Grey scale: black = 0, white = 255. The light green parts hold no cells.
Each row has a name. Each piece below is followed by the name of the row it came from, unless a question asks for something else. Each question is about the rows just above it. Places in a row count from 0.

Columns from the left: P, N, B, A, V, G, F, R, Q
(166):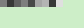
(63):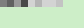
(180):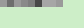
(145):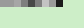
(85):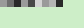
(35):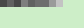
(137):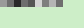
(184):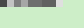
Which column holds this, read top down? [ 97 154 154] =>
B
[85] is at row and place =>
(137), 4
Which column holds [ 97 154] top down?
B
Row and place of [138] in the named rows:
(180), 3
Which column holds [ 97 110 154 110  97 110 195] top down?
N
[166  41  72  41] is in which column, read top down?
B

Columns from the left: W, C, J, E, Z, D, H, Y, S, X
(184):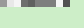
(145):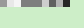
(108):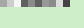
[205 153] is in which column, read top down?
H
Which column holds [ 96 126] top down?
Z
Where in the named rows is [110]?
(184), 3
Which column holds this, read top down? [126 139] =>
Z

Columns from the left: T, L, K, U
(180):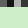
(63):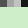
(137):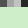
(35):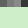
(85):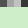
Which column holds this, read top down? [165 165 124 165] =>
L
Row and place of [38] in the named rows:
(137), 3

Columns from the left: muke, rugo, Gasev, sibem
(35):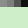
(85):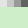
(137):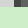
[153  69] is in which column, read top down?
Gasev
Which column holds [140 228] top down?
muke
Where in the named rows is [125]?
(35), 1
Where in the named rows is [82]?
(35), 2
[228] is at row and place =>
(85), 0
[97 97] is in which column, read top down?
sibem

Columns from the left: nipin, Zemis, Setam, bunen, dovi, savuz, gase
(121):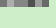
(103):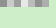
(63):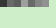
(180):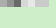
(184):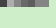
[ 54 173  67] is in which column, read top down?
nipin
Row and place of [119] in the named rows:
(121), 0
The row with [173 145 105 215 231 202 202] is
(180)
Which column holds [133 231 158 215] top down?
bunen
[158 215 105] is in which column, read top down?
bunen
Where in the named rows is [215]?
(180), 3

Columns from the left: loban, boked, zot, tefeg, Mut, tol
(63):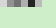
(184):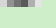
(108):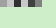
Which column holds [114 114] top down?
zot
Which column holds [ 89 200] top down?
tefeg

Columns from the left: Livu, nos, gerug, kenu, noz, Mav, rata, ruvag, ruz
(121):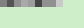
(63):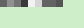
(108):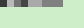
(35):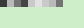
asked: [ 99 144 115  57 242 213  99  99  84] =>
(63)
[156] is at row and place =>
(121), 4
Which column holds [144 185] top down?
nos
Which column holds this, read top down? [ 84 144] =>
nos

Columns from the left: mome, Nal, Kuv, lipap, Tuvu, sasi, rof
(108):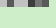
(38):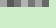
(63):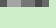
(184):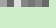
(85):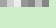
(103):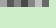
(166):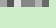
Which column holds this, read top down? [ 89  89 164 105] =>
Nal
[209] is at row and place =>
(85), 1
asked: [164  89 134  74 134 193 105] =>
(103)
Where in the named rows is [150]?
(85), 3

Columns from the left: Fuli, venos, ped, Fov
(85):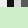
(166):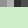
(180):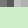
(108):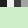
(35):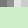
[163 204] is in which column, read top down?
Fov
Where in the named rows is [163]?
(108), 3
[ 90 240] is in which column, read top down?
venos

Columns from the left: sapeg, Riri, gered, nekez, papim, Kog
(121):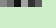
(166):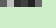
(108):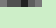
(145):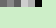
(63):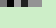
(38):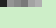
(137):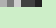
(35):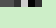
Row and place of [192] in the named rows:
(166), 1
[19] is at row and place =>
(121), 2
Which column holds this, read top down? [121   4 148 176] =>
Kog
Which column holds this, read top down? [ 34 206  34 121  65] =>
nekez

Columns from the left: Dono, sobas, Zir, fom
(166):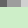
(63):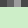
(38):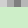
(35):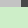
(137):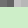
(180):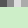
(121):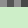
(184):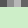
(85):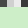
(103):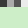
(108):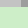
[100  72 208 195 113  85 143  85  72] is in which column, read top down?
Dono
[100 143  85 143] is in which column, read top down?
sobas

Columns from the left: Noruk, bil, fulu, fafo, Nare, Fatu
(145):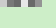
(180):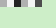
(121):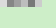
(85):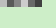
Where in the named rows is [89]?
(85), 1
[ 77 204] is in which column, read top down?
Fatu
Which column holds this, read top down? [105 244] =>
Nare
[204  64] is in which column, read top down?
Fatu
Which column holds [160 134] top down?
fulu

